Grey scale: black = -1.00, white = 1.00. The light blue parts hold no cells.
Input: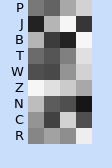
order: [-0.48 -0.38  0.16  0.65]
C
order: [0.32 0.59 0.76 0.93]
Z
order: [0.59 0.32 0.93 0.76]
Z
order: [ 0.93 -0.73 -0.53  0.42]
B

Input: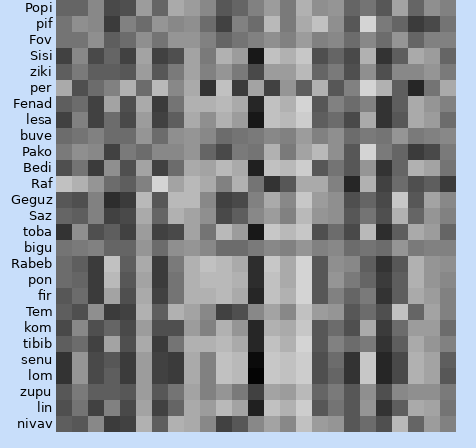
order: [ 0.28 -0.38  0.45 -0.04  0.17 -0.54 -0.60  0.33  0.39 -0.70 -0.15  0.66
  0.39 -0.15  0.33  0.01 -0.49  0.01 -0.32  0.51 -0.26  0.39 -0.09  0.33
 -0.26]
tibib
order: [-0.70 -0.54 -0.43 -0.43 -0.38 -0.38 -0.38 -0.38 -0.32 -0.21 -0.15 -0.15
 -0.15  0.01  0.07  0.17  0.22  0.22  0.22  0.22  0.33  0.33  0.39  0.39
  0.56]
kom
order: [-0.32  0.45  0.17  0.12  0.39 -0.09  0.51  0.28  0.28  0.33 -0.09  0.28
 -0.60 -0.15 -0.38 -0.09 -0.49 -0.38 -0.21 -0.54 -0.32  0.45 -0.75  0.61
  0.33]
Bedi
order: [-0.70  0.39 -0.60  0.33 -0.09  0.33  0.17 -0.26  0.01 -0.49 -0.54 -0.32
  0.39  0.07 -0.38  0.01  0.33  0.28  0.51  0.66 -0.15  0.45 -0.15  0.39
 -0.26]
per
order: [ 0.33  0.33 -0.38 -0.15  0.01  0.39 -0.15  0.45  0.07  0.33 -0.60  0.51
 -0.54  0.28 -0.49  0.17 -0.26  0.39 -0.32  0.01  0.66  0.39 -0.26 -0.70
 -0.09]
per
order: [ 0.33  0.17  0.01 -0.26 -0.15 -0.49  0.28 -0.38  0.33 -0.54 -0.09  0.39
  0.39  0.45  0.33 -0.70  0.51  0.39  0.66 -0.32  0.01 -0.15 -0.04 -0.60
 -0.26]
tibib

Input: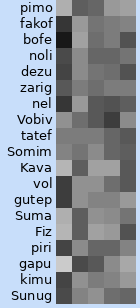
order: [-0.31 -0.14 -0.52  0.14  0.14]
vol
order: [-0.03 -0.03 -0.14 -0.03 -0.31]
zarig
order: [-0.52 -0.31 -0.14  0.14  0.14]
vol

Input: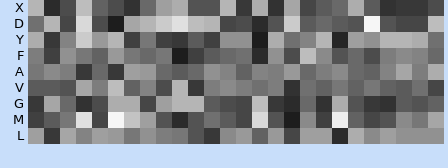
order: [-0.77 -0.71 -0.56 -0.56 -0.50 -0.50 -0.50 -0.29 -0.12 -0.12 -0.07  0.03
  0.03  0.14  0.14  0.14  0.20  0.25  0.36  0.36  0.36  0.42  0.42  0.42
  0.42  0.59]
Y
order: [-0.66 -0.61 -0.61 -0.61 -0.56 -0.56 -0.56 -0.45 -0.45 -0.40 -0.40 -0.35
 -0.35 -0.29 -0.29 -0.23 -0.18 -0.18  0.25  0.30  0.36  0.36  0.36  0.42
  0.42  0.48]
G

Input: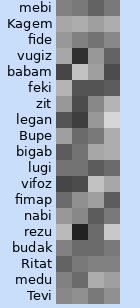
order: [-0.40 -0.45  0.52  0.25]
babam
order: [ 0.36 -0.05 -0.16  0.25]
Bupe
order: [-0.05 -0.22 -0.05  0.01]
mebi

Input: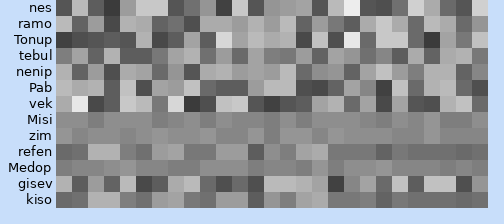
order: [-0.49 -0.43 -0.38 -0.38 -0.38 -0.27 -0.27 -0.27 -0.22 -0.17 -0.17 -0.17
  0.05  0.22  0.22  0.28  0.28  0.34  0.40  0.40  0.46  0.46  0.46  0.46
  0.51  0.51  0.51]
Pab
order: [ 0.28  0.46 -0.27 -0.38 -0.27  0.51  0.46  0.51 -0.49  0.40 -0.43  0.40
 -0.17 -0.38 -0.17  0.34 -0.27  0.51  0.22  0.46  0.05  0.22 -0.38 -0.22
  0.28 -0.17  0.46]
Pab
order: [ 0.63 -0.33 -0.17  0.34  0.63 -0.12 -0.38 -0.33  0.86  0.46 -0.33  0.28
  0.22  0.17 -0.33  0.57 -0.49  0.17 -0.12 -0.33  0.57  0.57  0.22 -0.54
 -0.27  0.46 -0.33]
nes
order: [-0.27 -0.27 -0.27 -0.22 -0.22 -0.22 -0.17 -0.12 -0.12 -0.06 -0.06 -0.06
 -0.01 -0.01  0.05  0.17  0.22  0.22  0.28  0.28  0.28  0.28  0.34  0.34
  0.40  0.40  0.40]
tebul
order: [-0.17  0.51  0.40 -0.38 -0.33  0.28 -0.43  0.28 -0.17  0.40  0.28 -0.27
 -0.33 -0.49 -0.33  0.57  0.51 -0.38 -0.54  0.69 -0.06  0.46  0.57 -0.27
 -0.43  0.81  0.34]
vek

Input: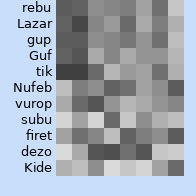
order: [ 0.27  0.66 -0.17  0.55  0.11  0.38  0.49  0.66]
subu
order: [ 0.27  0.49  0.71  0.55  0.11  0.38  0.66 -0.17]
Kide
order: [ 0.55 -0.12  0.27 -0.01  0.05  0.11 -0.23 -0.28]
rebu
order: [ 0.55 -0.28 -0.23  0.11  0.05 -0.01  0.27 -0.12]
rebu
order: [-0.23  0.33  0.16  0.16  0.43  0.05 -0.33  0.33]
Guf
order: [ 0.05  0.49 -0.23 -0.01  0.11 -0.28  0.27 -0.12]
firet

